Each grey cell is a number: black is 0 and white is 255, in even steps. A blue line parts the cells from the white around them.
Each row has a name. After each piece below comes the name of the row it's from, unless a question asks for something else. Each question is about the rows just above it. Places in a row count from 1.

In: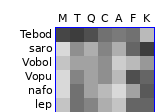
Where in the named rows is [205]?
Vobol, 5
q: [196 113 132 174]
lep
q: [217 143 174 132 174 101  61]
saro
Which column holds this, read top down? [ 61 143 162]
T
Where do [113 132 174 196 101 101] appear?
lep
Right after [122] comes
[113]
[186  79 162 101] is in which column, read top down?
F

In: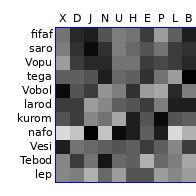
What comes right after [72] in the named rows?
[60]
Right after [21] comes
[104]
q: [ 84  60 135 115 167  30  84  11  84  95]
kurom
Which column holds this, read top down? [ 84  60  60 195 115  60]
D
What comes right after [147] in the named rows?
[125]
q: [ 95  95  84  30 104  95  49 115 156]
tega

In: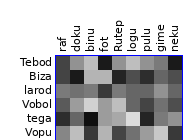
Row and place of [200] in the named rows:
Vopu, 8
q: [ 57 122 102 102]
larod
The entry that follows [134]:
[190]
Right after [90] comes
[156]
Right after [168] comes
[220]
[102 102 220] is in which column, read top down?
logu

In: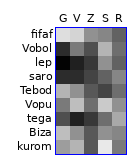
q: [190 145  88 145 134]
Biza
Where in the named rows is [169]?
tega, 5
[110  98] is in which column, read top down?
R

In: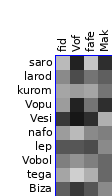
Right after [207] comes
[176]
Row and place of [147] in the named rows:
Vobol, 2
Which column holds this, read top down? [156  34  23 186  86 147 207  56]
Vof
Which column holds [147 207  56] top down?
Vof
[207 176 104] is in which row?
tega

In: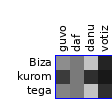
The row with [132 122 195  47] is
tega
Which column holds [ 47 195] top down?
danu
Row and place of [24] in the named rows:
kurom, 4

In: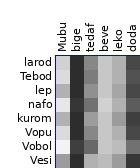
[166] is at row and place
lep, 5
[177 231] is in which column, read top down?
Mubu
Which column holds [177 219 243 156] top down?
Mubu

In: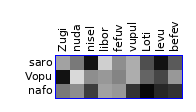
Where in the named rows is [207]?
saro, 4
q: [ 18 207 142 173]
saro
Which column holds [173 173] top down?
vupul

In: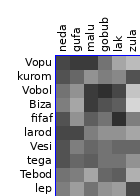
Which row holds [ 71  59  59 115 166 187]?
Vopu
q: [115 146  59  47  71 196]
Vobol
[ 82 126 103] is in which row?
Vesi
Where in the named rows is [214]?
Biza, 6
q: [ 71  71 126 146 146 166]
larod
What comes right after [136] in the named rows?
[82]

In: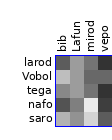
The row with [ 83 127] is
nafo
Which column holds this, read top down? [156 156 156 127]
Lafun
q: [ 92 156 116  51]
larod

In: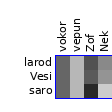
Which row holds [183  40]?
saro
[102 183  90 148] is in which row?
Vesi
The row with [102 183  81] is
larod
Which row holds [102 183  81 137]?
larod

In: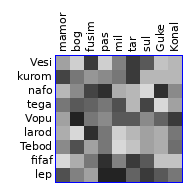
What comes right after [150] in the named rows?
[138]
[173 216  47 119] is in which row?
larod
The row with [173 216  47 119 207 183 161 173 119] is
larod

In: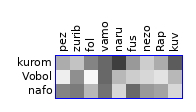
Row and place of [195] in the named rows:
kurom, 2
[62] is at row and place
kurom, 5
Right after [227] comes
[184]

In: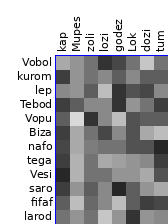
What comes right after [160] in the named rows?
[148]
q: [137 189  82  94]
Vopu
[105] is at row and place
fifaf, 3
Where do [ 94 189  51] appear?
lep
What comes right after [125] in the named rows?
[115]
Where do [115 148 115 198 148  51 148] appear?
larod
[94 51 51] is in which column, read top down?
godez

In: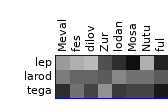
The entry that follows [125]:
[101]
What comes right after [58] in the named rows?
[68]

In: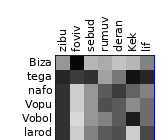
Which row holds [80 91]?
Vopu
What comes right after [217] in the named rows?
[150]
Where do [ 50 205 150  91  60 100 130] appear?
nafo
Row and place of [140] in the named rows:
Vopu, 6
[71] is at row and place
larod, 7
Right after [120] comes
[19]
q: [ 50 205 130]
larod

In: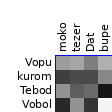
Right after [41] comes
[146]
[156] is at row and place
Vopu, 1

